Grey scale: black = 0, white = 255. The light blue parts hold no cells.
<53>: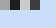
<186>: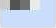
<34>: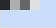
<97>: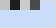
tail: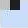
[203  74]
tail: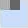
[224]
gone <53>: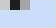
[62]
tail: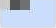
[235]
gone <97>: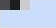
[194]
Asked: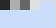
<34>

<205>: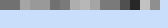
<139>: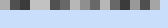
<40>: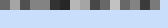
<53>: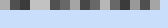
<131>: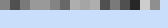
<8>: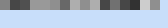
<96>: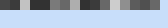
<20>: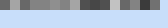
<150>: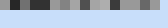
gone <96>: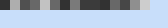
[92]
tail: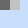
[104 131  59 122]
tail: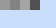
[165 174  59 153 153 104 153]

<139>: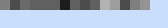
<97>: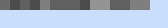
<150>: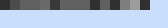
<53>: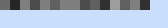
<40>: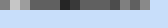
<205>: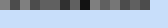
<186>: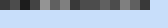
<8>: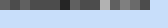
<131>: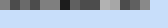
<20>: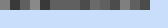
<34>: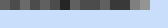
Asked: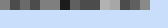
<131>
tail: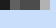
[167  76  96 137]
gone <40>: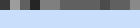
[198]
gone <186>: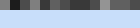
[67]
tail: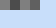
[127 127  76  96  48 157  96 127  48]
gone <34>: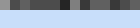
[106]
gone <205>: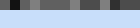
[118]

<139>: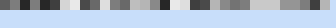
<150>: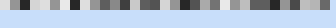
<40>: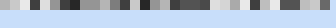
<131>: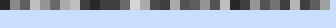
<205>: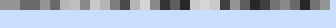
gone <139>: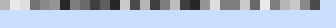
[213]
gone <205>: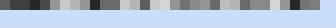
[51]
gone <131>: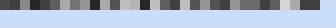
[159]
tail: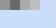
[ 63  39  63  63 105 213 170  74  63 170  83  94 149  83 190  39  63 149
  83 115  63 181  63  94 159]

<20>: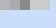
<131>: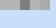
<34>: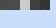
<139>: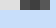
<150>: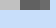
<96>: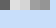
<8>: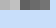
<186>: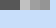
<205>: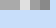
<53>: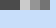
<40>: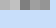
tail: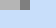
[181 170]
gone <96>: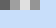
[213]
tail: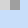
[149]
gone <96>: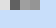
[213]

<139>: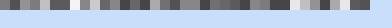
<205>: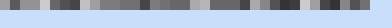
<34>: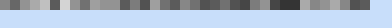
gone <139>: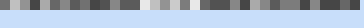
[243]
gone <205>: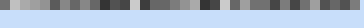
[181]
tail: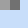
[ 91 135 113  82  91 113  82  70 124 147  70  52  52 170 135 147 170 135
  82  91]
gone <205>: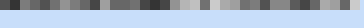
[61]
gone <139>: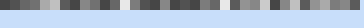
[243]
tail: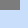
[113 113  70 124 113 103 103 170 181 103 103 103  70 170 135  82  52  61
 203 159  70  52 135  82 113]

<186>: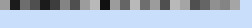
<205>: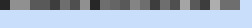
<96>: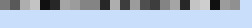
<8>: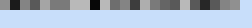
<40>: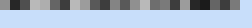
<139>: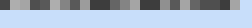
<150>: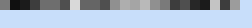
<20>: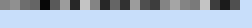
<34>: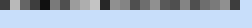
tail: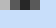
[132 144]
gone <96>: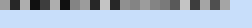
[206]
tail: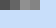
[165]
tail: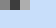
[122 101  89 185  89  39  89 132 144]
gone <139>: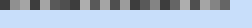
[70]
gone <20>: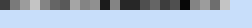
[49]

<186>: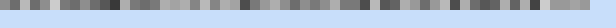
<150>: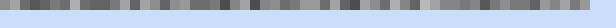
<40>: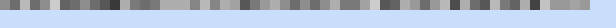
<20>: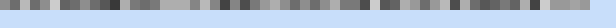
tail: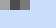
[153 174 142 109 142 121 142 174 121 121  77 185  87  99 174 153 109 153
 185  77 174 109  87  99 174  99 174  67 204 153 153 163 153]
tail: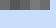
[174 109  99  99 121 163  99 163 142  99 142 153 109 109 121  77 133 163
  77 133 142 109 121 153 153 109 163  99  77 163 142 109 174 133  99 185
 163 133 133 121 133  87 121 142 121 121  99 153 133 163 121 153]
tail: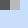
[121  99 174  67 194 153 153 163 153]
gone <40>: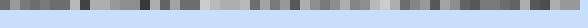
[194]
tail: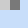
[109 142 109  87  57 174 121 109 121 174 163 174 133 185 133 174 163  77
 121 153 174 142 109 142 121 142 174 121 121  77 185  87  99 174 153 109
 153 185  77 174 109  87  99 174  99 174  67 204 153 153 163 153]

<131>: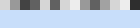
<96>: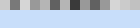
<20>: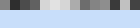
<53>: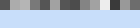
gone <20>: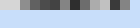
[226]
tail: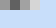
[237  46]
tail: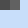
[214 226 214 172 109 132 142  58 193  67]

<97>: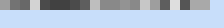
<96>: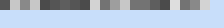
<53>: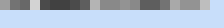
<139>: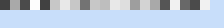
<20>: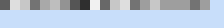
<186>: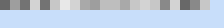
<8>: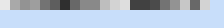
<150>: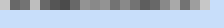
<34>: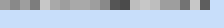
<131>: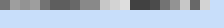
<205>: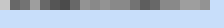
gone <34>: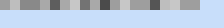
[125]
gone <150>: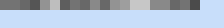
[169]
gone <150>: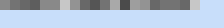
[190]
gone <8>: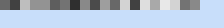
[199]
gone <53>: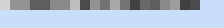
[180]

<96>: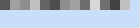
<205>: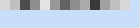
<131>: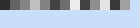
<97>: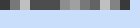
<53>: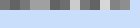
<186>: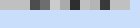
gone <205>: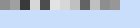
[171]
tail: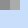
[ 57 160 192 215]
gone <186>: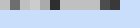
[181]
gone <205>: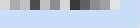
[151]
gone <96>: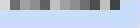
[87]

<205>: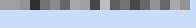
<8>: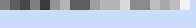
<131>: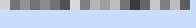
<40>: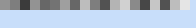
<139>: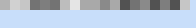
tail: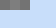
[189 229 169 169 138 169  82 115 138  82 126  82 198]
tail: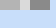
[189 169 189 241]
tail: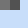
[218 126 180 159 189 115  59 103 198 126 189  94]
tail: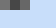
[147 103 169 147]

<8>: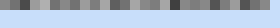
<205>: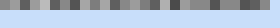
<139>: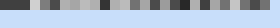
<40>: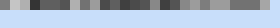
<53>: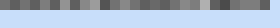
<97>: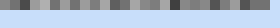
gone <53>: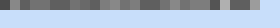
[147]
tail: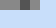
[136  84  95 136]
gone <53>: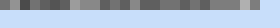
[105]

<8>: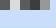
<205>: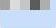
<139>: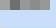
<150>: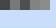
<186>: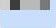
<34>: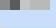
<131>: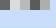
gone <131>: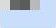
[174]
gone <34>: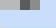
[197]
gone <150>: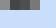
[131]
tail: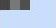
[131 140]
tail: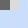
[185  91 174]
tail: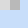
[ 91 174]

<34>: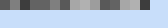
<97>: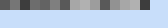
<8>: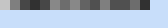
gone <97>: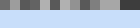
[118]
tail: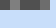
[49]

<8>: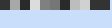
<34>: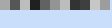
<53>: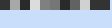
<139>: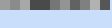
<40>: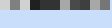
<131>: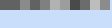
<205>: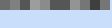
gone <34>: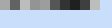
[199]
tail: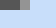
[118  63 118]

